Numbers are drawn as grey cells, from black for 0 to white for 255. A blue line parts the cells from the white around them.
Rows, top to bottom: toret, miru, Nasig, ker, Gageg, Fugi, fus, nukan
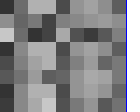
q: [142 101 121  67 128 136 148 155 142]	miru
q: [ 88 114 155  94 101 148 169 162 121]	Fugi
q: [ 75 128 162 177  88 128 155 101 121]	Gageg
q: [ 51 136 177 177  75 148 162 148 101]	fus
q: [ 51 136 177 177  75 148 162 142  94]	ker

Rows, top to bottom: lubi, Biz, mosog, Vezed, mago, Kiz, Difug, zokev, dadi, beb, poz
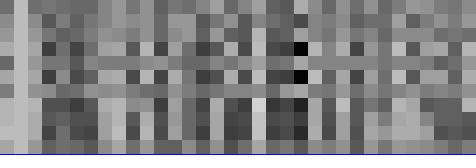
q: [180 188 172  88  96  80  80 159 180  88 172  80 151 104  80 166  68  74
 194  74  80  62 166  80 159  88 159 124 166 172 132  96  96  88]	dadi
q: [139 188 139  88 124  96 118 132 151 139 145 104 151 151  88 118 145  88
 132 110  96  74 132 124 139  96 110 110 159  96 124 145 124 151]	Biz

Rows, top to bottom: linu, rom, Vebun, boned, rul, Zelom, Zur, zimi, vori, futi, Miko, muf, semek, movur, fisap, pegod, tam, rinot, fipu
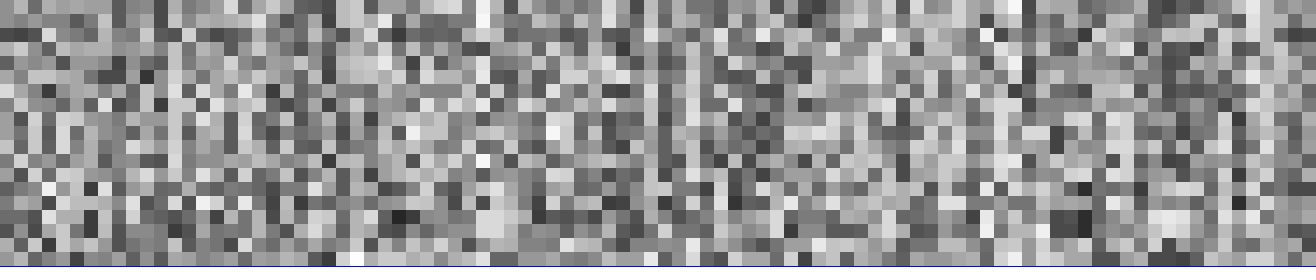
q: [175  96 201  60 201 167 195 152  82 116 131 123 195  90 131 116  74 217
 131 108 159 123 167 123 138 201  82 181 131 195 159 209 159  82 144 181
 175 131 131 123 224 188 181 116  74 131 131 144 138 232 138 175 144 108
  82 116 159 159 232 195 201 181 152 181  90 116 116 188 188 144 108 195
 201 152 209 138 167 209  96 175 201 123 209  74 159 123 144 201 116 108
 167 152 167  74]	rinot
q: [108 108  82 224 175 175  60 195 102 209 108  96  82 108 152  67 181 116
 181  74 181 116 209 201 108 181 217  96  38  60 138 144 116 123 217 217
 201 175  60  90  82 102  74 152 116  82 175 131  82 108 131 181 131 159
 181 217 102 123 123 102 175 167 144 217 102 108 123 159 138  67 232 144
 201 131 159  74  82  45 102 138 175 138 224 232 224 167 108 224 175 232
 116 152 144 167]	pegod
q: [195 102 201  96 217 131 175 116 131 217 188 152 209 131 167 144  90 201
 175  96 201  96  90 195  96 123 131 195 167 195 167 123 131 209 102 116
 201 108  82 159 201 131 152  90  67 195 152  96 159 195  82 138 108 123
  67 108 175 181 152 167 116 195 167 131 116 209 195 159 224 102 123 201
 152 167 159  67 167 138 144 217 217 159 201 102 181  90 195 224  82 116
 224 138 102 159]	Miko

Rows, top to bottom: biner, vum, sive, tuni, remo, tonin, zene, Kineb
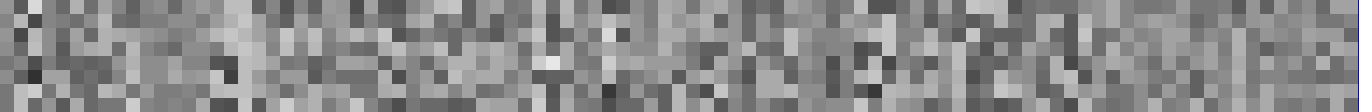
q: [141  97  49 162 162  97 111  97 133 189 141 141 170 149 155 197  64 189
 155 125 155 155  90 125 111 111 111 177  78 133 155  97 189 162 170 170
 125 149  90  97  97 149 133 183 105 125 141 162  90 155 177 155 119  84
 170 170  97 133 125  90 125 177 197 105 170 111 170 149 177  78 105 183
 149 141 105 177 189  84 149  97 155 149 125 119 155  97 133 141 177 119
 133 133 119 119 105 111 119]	tonin
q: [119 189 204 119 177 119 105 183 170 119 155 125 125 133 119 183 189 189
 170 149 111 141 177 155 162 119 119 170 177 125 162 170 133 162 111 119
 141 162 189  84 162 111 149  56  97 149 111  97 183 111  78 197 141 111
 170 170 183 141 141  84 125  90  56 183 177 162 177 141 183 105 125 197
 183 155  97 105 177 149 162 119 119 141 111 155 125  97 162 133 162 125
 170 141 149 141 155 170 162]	zene
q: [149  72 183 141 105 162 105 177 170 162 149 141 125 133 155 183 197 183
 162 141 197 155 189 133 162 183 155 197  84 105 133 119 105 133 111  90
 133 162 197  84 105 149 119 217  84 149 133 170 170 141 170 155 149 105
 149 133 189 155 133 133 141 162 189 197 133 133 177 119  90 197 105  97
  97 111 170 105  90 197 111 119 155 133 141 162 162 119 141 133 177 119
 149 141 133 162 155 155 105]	sive
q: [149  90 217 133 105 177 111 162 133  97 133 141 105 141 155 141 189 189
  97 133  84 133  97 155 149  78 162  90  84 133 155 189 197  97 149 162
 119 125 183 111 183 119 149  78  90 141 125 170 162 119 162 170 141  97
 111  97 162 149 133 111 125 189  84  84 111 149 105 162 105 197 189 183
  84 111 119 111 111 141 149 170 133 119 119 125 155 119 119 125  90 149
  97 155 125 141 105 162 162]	biner
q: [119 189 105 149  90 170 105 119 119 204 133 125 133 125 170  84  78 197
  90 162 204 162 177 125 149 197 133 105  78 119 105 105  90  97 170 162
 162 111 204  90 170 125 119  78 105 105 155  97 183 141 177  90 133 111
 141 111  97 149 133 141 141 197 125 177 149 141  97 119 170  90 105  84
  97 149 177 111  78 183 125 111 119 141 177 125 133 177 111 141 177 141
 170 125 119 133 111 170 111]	Kineb

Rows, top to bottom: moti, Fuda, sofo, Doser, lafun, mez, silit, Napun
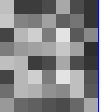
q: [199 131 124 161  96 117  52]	Fuda
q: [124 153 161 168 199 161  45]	Doser

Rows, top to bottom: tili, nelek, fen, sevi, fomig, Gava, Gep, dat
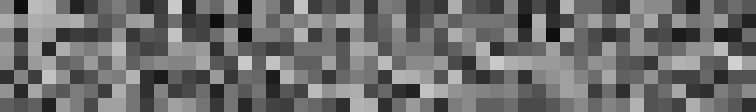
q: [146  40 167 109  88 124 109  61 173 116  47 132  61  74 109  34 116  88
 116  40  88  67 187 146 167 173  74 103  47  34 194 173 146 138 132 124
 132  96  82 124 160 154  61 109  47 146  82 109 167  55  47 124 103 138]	Gep
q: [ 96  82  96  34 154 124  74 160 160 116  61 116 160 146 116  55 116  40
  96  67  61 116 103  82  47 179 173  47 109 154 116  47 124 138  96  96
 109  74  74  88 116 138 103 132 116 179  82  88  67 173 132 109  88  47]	dat
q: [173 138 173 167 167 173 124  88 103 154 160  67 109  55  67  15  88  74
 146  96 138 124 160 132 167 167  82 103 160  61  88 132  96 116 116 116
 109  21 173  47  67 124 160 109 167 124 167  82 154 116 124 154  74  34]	nelek
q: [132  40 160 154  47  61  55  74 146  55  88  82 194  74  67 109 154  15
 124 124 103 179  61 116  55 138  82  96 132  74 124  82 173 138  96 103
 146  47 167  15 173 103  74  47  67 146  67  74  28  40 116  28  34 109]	fen

